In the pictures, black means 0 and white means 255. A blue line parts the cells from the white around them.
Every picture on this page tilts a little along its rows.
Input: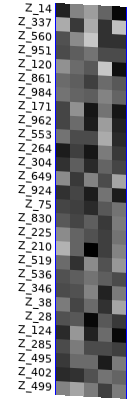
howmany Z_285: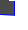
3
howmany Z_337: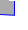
2
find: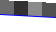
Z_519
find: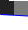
Z_346
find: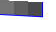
Z_536

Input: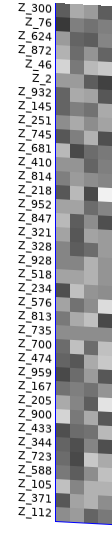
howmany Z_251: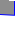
2
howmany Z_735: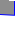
4
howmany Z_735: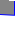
0
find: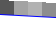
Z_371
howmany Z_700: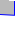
0

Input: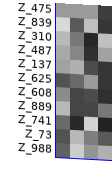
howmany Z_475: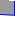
3
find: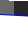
Z_741
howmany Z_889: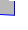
1
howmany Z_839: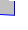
1
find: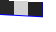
Z_741

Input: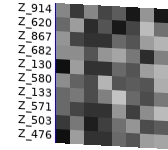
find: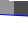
Z_503
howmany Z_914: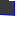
1
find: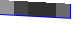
Z_867
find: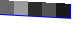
Z_620
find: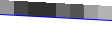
Z_867
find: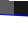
Z_914

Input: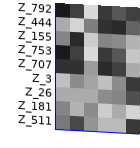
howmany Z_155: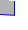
1
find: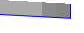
Z_26
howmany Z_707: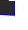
1
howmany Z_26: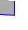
3
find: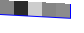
Z_155

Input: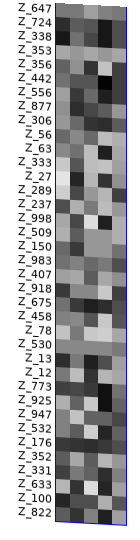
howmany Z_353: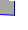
3
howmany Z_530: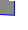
4
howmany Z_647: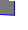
3
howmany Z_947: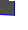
0

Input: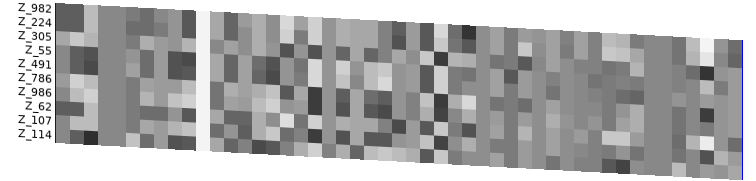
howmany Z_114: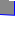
6
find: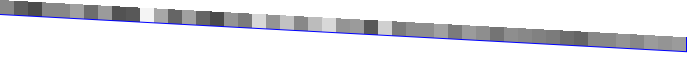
Z_491

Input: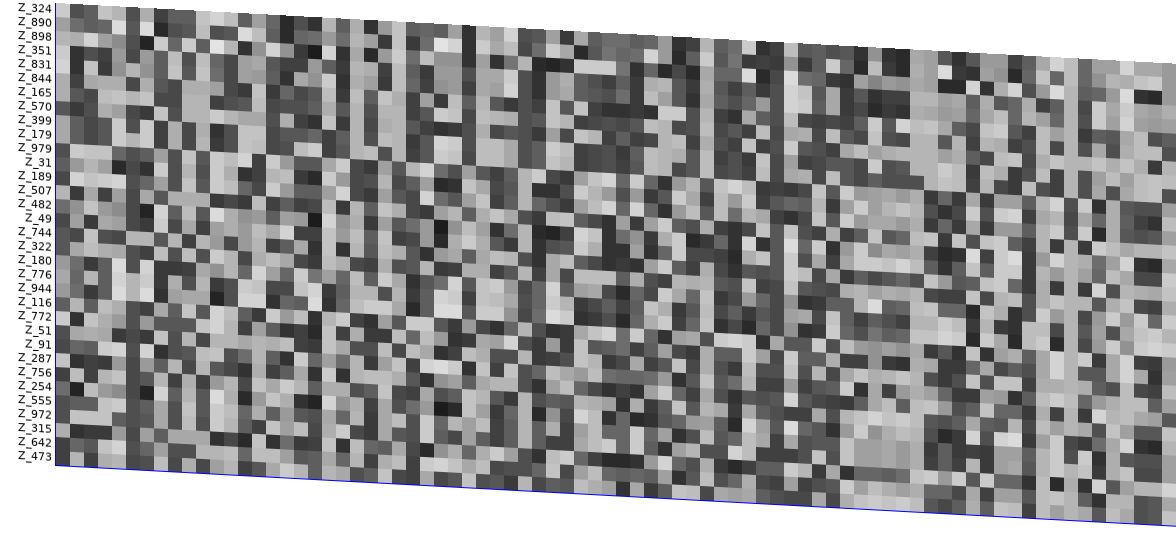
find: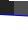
Z_944
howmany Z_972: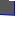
3
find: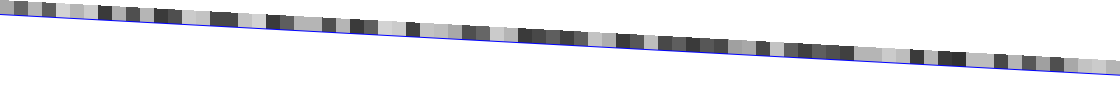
Z_776
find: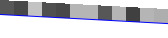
Z_165

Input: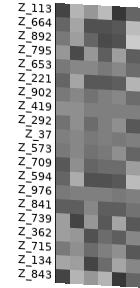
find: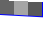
Z_221
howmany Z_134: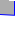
0
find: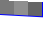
Z_573
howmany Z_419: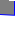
4
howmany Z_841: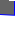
0
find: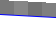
Z_902

